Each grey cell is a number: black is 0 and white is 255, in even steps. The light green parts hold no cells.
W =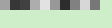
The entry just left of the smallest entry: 152
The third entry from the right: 129
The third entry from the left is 65

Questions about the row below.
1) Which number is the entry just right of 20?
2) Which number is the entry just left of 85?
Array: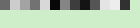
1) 85
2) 20

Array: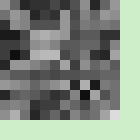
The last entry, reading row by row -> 220
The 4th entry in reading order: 49
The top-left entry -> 151
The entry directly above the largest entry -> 113
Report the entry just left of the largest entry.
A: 163
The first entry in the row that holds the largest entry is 142
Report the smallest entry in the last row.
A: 38
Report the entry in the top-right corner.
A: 151
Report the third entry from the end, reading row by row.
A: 113
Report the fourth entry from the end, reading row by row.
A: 101
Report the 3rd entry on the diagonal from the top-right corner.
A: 113
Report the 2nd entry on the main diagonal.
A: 151

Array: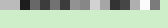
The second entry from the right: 251
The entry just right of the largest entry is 123
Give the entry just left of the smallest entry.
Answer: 187
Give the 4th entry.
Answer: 104
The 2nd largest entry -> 210
